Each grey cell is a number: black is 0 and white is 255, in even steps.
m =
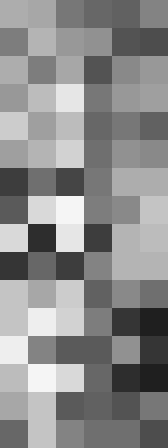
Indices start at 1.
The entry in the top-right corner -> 131
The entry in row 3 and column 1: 173
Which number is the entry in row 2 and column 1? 125
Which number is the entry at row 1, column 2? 167
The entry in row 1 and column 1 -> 173
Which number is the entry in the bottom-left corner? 103
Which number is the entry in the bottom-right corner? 77
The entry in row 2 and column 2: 180
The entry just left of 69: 111
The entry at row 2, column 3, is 152
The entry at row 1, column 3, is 119
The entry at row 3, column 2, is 125

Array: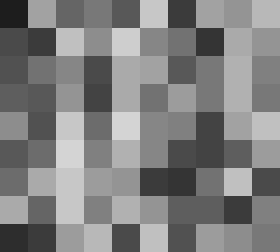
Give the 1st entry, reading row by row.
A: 29
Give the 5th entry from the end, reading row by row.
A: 192
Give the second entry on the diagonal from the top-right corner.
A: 170
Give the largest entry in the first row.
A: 199
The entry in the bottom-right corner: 120
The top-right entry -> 184
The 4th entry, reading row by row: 120
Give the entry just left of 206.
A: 141
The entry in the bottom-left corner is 45
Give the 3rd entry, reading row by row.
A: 101
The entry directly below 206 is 170
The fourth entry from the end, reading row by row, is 81
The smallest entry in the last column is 74
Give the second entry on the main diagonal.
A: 59
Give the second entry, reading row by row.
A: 162
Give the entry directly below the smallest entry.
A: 74

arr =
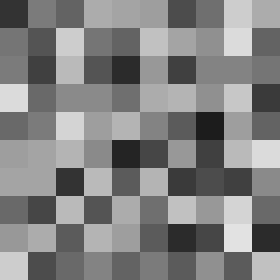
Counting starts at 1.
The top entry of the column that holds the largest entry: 205
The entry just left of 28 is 91
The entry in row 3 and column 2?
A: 64
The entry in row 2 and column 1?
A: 117
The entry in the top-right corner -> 172
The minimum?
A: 28
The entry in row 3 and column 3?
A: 186
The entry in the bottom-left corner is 205
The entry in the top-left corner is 51
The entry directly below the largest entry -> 91
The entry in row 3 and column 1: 123
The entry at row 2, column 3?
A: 205
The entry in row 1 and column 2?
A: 123
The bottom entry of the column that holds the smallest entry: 144
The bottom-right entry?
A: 193
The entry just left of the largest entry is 70
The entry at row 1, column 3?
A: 99
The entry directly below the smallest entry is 64

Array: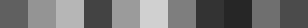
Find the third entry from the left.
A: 182
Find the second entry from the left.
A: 148
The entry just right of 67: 155

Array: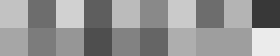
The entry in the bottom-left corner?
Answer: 166
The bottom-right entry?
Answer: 235
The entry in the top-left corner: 194
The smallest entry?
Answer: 56
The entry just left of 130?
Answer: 78

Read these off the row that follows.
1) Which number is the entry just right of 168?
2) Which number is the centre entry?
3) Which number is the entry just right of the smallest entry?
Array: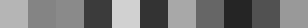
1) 102
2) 51
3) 81

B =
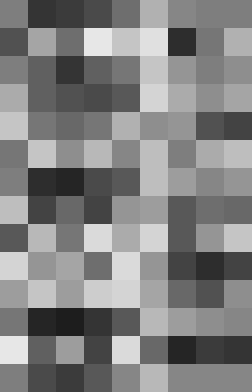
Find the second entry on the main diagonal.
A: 165
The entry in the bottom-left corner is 126
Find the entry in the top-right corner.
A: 126
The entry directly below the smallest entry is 157
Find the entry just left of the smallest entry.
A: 37
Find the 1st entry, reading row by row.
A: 126
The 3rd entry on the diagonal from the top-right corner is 149
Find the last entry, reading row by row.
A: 134
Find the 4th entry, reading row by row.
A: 74
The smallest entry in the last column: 52
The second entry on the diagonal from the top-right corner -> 118
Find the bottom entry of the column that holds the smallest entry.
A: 59
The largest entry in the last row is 184
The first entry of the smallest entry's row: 118
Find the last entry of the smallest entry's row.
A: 134
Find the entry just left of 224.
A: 197
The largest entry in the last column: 197
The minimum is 29
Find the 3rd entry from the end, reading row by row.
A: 134
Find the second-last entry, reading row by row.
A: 134
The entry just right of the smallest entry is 52
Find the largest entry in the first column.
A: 231
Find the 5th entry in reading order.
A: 110

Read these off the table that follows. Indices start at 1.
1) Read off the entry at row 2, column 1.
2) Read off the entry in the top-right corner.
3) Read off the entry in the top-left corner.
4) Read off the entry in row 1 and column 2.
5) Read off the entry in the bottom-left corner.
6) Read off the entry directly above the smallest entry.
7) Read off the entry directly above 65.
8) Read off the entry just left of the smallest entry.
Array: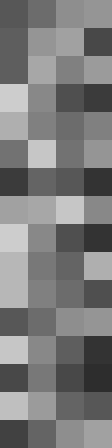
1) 94
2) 149
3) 87
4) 108
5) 65
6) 51
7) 191
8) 72

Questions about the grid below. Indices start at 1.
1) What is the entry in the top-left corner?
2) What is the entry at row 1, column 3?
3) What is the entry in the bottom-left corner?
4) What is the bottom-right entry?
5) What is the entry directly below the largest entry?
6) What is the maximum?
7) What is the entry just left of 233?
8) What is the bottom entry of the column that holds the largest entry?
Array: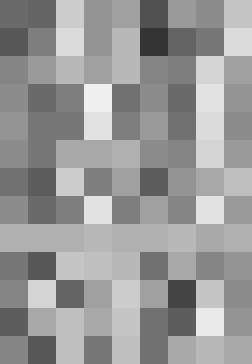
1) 106
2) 204
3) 133
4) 168
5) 226
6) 239
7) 93
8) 119

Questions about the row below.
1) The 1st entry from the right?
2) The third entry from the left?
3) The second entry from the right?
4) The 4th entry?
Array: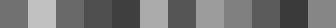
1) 134
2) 105
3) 58
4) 78

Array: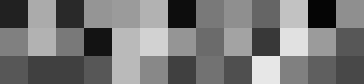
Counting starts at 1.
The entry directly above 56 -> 101
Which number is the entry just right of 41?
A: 149
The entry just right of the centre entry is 107
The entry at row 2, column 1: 128
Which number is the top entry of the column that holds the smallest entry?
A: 5
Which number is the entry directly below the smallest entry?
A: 155
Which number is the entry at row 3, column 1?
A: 87
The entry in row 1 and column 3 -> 41
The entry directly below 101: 56
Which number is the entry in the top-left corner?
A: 33
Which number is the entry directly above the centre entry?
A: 13
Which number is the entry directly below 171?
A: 178

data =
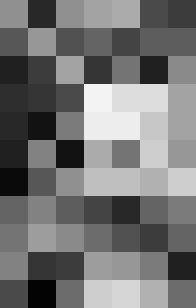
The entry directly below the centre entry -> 191
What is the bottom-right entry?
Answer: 108
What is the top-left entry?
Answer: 144
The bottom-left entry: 74
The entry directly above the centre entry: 237
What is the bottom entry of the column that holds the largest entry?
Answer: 206
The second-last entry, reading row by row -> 177
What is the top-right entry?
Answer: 60
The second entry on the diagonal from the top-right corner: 93
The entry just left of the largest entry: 74
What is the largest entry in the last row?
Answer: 214
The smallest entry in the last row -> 3
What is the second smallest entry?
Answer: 10
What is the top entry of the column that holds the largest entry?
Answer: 163
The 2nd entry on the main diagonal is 151
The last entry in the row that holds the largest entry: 163
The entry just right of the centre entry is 116
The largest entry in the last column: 206
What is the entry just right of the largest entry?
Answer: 221
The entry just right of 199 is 163
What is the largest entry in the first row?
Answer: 171
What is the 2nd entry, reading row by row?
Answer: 40
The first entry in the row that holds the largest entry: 46

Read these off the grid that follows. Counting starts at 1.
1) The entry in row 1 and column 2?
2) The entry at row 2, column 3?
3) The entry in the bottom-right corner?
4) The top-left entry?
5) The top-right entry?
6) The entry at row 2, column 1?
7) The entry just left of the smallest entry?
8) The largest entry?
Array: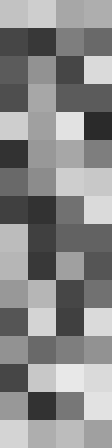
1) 206
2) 126
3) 160
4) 194
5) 174
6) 70
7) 226
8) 232
